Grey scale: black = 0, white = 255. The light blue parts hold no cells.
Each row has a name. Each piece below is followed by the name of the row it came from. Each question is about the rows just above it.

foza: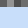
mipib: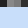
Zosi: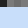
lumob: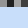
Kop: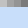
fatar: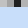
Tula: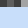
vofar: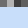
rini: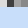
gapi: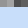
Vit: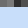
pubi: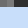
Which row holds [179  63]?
vofar
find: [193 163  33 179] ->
fatar
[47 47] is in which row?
pubi
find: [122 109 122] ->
Zosi
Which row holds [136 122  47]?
mipib
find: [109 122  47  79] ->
Vit

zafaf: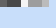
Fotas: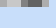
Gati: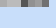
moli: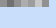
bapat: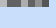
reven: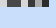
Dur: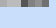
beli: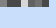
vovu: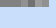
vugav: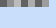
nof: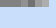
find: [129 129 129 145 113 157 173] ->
nof
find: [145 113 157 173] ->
nof
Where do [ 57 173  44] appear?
reven
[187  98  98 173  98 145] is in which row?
bapat

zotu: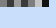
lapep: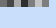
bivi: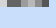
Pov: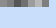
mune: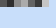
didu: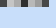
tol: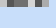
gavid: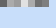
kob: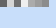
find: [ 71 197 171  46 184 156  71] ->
didu
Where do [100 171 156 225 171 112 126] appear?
gavid
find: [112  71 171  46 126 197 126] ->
lapep

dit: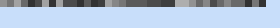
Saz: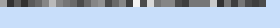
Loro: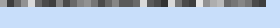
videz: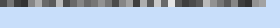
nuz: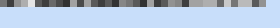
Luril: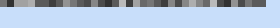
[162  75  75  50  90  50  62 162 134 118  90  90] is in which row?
dit
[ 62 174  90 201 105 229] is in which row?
videz
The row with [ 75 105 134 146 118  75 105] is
Loro
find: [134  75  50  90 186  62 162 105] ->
Luril
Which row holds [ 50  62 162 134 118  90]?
dit

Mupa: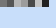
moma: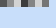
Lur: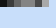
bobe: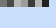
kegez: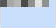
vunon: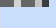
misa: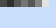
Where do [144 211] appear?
moma
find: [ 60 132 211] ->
moma

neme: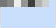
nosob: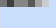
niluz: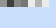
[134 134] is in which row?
nosob
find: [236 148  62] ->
neme
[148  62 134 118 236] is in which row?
niluz
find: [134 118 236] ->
niluz
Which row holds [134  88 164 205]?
nosob

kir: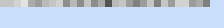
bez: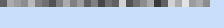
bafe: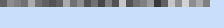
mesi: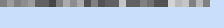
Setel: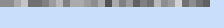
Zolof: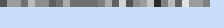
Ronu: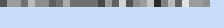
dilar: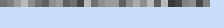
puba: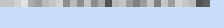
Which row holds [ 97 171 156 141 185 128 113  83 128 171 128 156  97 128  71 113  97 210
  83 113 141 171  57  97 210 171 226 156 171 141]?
bez
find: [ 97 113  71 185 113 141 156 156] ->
dilar
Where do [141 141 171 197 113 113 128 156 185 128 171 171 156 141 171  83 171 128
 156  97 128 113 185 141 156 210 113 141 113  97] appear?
Setel
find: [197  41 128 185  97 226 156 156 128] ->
Zolof
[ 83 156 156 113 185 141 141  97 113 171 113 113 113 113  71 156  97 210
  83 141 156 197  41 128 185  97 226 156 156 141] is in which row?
Ronu
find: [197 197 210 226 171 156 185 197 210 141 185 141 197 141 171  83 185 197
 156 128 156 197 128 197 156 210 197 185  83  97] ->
puba

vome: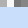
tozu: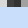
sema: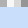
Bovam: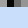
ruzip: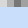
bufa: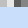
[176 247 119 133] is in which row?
vome
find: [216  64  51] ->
tozu
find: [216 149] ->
sema
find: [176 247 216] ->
sema

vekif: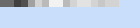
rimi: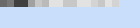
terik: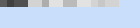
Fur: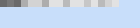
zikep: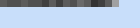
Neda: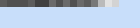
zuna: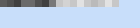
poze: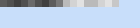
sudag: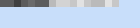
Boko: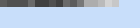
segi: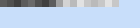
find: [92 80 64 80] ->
poze
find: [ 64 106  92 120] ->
Boko
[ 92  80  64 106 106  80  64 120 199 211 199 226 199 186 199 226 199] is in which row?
zuna

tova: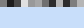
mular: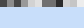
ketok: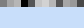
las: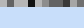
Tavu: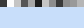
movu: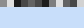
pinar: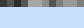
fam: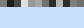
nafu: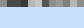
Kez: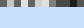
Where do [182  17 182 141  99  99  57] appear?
las
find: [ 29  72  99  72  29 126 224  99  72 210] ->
movu
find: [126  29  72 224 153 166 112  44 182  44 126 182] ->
tova
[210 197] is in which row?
mular
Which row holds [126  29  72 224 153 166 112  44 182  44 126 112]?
fam
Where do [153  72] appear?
ketok

